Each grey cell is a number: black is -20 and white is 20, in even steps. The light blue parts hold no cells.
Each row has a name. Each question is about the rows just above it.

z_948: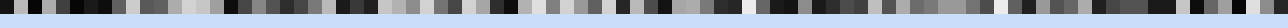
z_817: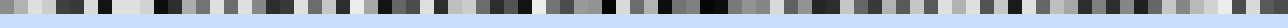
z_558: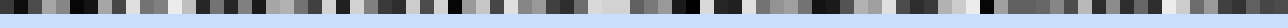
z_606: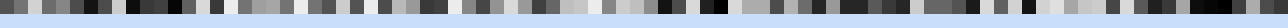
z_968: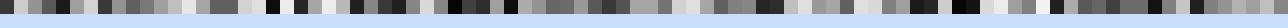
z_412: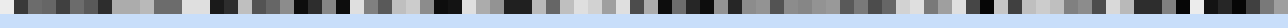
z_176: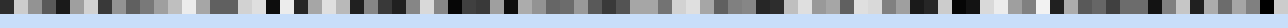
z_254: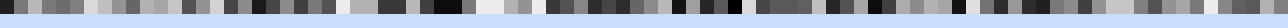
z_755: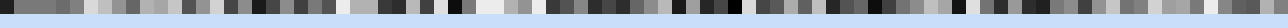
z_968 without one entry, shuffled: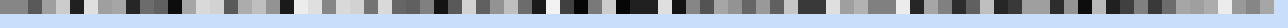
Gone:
[16]
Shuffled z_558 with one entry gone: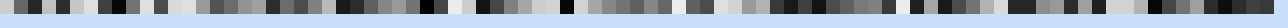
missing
[-12]

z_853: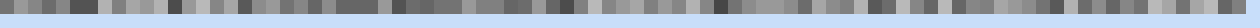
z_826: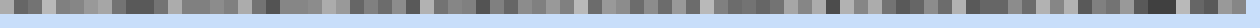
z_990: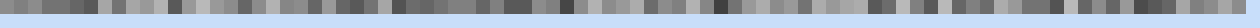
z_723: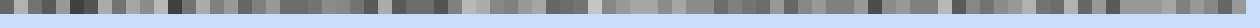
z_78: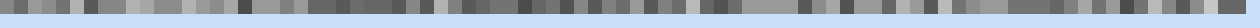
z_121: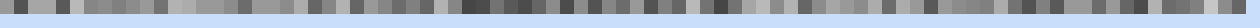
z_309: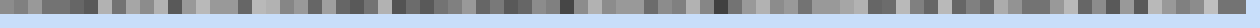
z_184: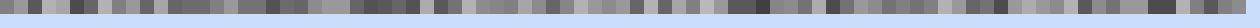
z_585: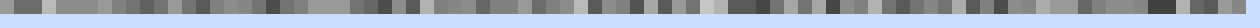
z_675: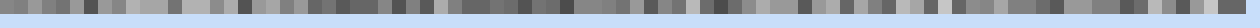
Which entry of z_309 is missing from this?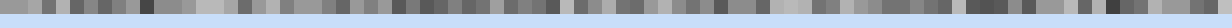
[3]
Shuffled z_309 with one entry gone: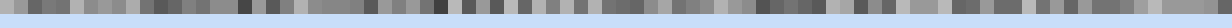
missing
[10]
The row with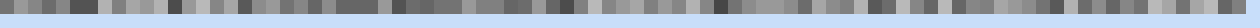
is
z_853
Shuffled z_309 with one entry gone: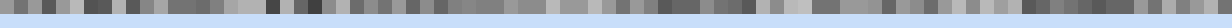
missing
[-1]
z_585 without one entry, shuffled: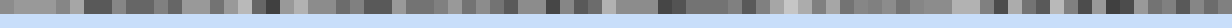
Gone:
[-5]
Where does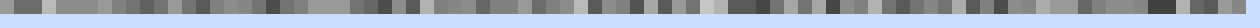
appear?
z_585
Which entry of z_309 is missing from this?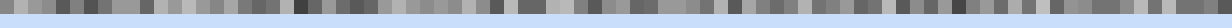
[5]

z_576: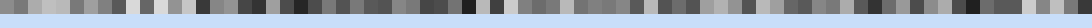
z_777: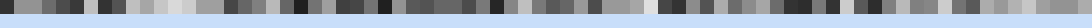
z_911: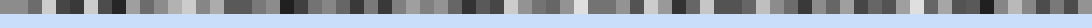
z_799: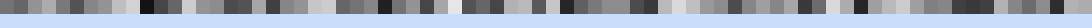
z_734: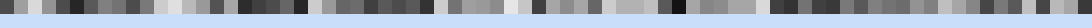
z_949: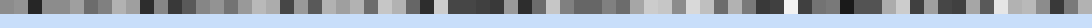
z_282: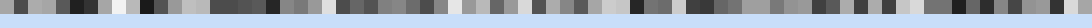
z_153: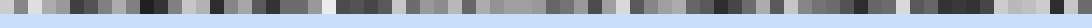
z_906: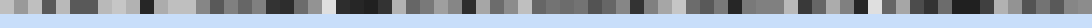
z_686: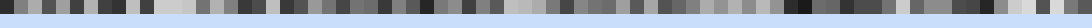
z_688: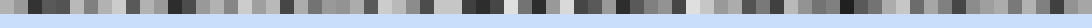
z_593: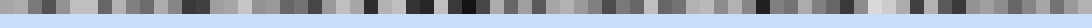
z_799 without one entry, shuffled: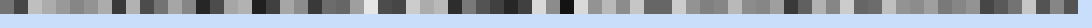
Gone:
[13]
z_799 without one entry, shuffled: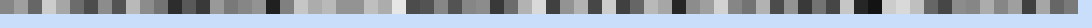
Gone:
[-5]

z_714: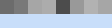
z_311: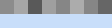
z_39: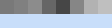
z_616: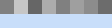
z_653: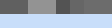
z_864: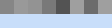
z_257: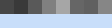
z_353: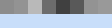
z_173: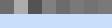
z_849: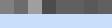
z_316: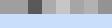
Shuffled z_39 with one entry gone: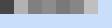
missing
[-4]
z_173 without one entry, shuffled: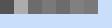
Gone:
[-2]

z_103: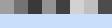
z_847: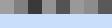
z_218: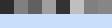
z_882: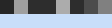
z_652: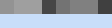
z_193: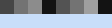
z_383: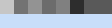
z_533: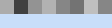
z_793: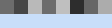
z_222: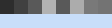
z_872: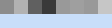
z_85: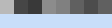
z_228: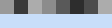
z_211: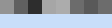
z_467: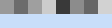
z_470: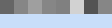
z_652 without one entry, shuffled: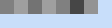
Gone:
[-10]
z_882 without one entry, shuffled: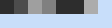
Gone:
[-14]
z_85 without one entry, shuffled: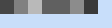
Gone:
[-8]
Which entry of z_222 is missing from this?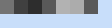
[-1]
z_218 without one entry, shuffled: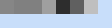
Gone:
[-12]
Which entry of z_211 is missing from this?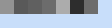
[6]
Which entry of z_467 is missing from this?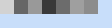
[12]

